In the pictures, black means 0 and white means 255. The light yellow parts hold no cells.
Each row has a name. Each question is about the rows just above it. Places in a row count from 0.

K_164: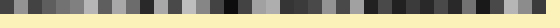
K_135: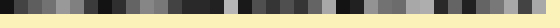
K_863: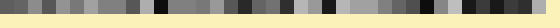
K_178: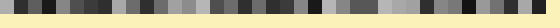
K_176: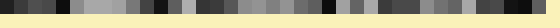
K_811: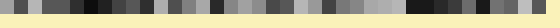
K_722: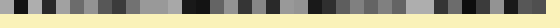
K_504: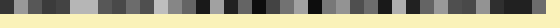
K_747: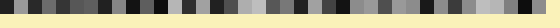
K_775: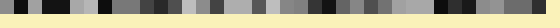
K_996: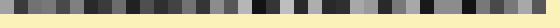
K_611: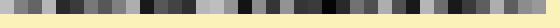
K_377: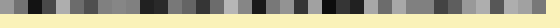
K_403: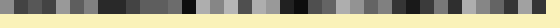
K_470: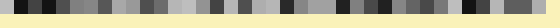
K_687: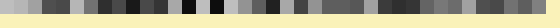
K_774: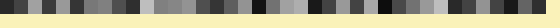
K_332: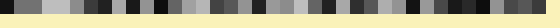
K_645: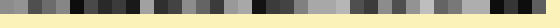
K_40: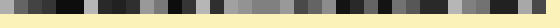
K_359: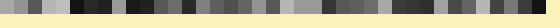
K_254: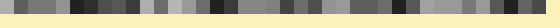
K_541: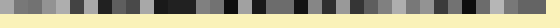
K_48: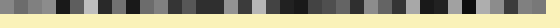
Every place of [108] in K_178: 9 11 16 18
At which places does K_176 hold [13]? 4 23 37
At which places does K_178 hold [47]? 1 7 10 17 19 30 36
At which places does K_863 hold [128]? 7 8 12 13 27

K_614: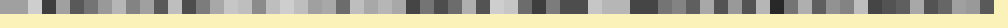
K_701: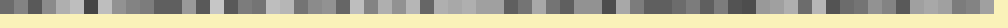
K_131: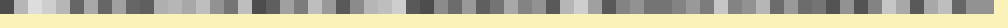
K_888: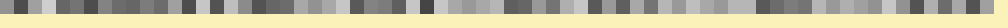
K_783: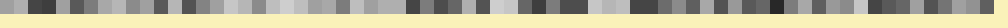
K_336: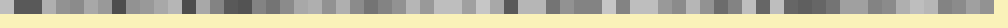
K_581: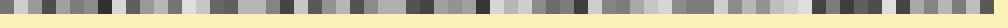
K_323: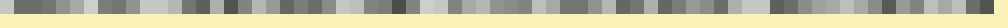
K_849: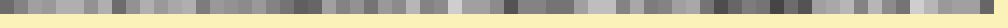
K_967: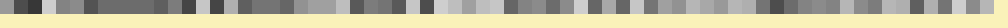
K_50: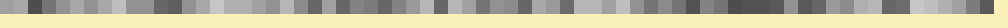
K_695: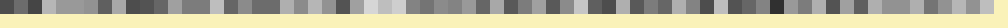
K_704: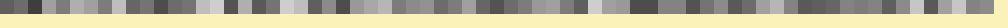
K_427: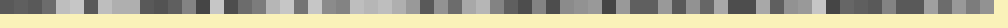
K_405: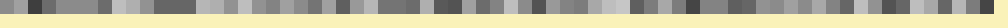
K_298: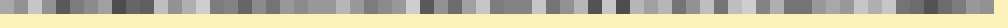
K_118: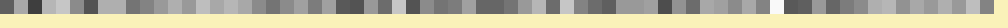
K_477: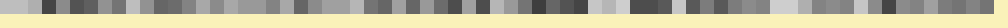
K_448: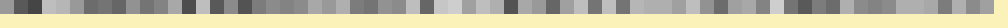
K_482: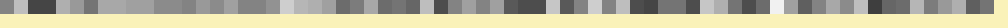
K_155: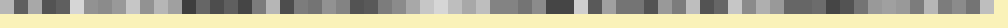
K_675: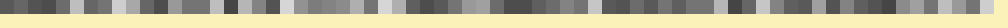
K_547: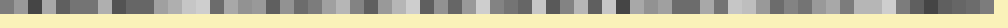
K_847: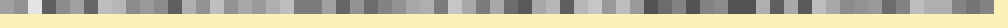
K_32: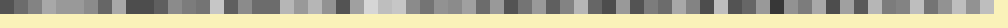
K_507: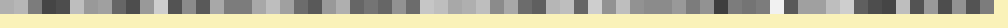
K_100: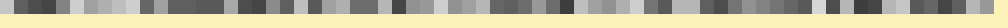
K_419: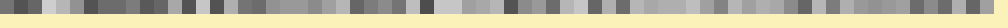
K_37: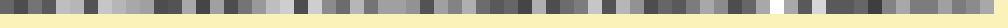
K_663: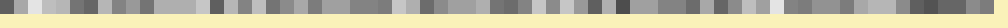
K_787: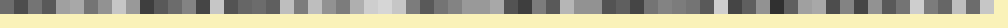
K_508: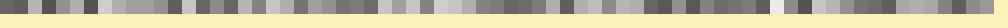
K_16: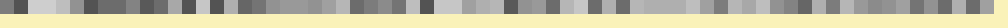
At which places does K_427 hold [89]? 0 2 6 10 30 48 62 64 65
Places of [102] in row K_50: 11 22 24 27 31 37 58 63

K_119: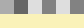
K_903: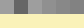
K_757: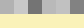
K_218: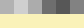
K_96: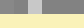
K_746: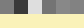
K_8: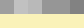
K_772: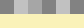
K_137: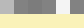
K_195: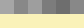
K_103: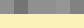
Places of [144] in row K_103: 0 2 3
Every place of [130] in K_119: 3 5
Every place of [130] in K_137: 1 3 5
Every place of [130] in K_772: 0 3 5

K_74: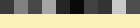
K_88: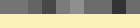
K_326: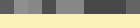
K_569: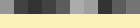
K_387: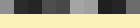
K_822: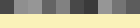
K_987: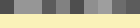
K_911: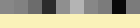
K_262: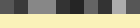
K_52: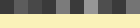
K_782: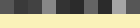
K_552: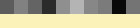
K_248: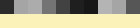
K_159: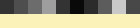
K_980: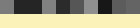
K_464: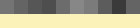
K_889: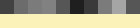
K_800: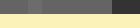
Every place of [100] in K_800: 0 1 3 4 5 6 7
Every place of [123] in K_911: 7 9
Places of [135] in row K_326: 2 4 5
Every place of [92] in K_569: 4 8
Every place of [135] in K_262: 2 3
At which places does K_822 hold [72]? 0 5
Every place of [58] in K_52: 0 3 5 8

